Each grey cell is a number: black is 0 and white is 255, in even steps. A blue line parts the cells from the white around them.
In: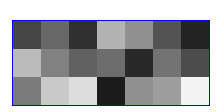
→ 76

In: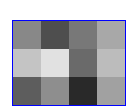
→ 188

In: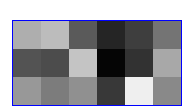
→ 168

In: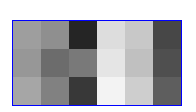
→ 79

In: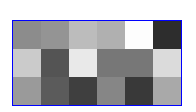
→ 219

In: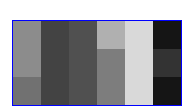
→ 51

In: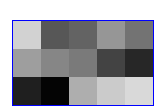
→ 39

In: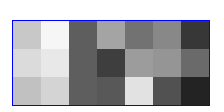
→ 106

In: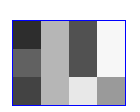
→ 247
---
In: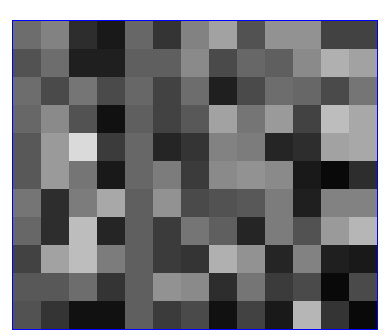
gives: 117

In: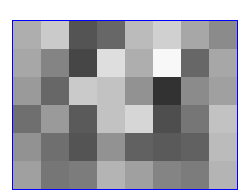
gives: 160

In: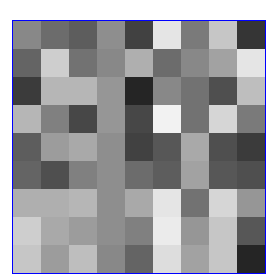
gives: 190

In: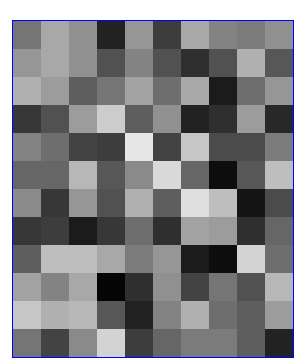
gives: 150

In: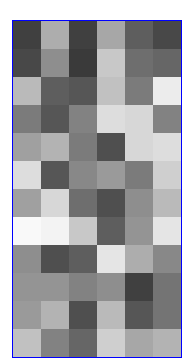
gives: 236
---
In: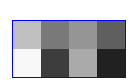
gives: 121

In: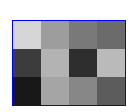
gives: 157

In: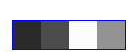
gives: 76

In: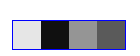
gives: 16

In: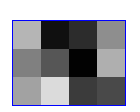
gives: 16

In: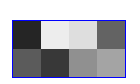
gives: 237
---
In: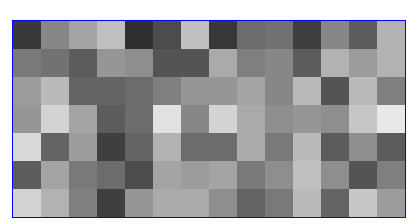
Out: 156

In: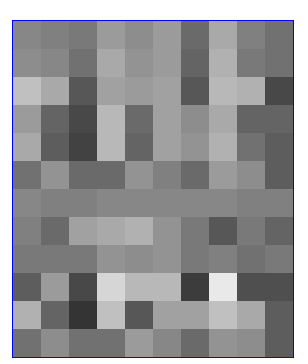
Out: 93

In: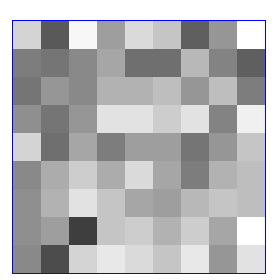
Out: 226

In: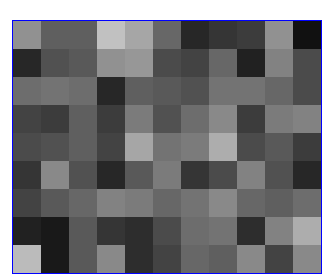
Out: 137

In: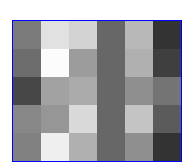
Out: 51
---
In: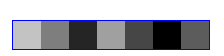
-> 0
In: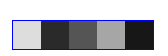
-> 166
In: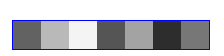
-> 45
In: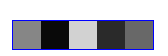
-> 42
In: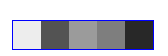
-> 126
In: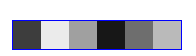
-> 110
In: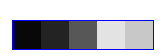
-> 227
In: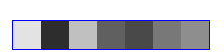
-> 120
